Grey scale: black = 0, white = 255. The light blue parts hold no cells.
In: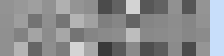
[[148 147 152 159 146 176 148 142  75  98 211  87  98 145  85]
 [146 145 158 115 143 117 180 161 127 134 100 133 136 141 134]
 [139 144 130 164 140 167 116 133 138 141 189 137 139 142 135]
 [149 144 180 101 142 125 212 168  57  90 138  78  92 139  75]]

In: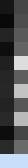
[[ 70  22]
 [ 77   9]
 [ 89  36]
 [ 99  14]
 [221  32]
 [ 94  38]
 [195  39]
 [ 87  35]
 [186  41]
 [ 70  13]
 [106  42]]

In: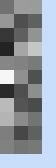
[[155 113 156]
 [ 96 151  79]
 [147  55  95]
 [198  35 166]
 [122 134 130]
 [ 80 246 144]
 [142  42  79]
 [ 75 186  84]
 [116 180 139]
 [ 96 126  71]
 [120 129 116]]

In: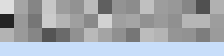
[[177 222 165 133 199 157 146 187  95 147 140 192 157 152 134  80]
 [157  36 153 118 203 180 159 137 210 160 165 145 154 144 182 182]
 [155 179 154 134  84 106 145 185 164 144 118 188 180 149 146 125]]

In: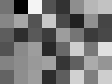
[[194 115   2 244  82  50 142 183]
 [ 69 134 166  83 200  73  33 144]
 [ 72  93  46  89  60 157 117  59]
 [224  82 138 157  40 104 207 120]
 [149 131 141 153 161  53  96 171]
 [206  99 142 157  45  94 209 127]]

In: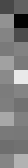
[[ 97  72]
 [  3 146]
 [ 75 132]
 [130 122]
 [122 161]
 [233 138]
 [132 124]
 [113 126]
 [128 168]
 [120 121]
 [113 110]
 [178 133]]
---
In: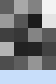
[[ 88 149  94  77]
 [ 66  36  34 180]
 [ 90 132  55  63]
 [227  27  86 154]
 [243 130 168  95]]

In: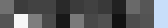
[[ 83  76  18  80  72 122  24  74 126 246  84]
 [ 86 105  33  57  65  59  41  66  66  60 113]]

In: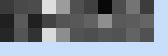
[[ 81  99  82  85  78  82 141 218  50  84  38]
 [101  92  89 142  98  88  84  66  32  90  32]
 [ 60 116  77   8  64  80 156 222  76  73  59]]

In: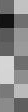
[[ 94 139]
 [187 121]
 [142 212]
 [109 213]
 [154  97]
 [150  88]
 [111  18]
 [194 107]]

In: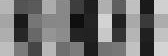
[[212  28 193 119 115  29 124 111 183  69 123 190]
 [194  32 181  52 200  34  35 140 149 104  39 174]
 [172  58 169  32 211  36  15 136 135 118  26 165]
 [208  26 192  95 175  31  61 136 172  90  84 182]]

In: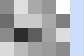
[[139 155 161 186 218]
 [221 163  93  44 139]
 [126 169 201 202 108]
 [254 150 169 223 139]]

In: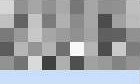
[[147 131 153 161  79 175  64 218 116 146]
 [124 201  77 180 248 112 179 149 182  92]
 [145  97  95 162 144 155 166 200 153 122]
 [186 161  76 166 139 176 123 195 100 191]
 [190 145 143 165 119 168 145 165 145 213]]
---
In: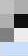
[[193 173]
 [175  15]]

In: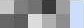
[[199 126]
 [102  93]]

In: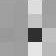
[[160 158]
 [159 157]]

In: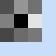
[[ 79 149]
 [128   3]]

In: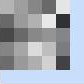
[[180 158]
 [105 154]]

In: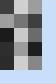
[[ 62 208]
 [158 117]]

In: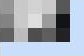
[[150 201]
 [131 201]]
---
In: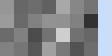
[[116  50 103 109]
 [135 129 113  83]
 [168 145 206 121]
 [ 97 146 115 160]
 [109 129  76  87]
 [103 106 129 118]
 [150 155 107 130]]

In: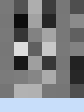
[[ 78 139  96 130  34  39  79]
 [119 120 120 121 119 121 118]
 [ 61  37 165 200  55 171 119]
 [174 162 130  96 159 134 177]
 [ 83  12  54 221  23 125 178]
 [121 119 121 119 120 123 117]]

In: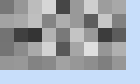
[[168 128  92 176 150]
 [157 199  60 150 127]
 [207  93 153 223 142]
 [153 153 196 166 151]
 [ 70 174 121  88 162]
 [214 132 178 211 137]
 [188 191  52 170 131]
 [151 169  64 139 152]
 [119 163 115 116 150]]

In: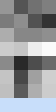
[[127  51 143 250 106 207 204]
 [113  82 135 237  77 160 174]
 [ 84 142 135 197  41  72  91]
 [150 123 173 204 138 196 191]]

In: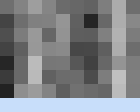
[[110 136 124 109 125 127 126]
 [172 173 178 173 148 192 187]
 [126 104 128  95 103 125 102]
 [ 98  37  93  72  65  76 107]
 [103  96  94  71  87 108 113]
 [107 149 147 138 120 108  94]
 [133 129 102 135 119  97 131]
 [158 128 153 152 187 186 155]
 [131 110 124  96 104 105 142]
 [111  68  79  67  38  59  34]]

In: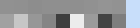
[[146 126]
 [148  67]
 [145 155]
 [143 236]
 [143  62]
 [143 133]
 [141 151]
 [144 198]
 [145 161]]
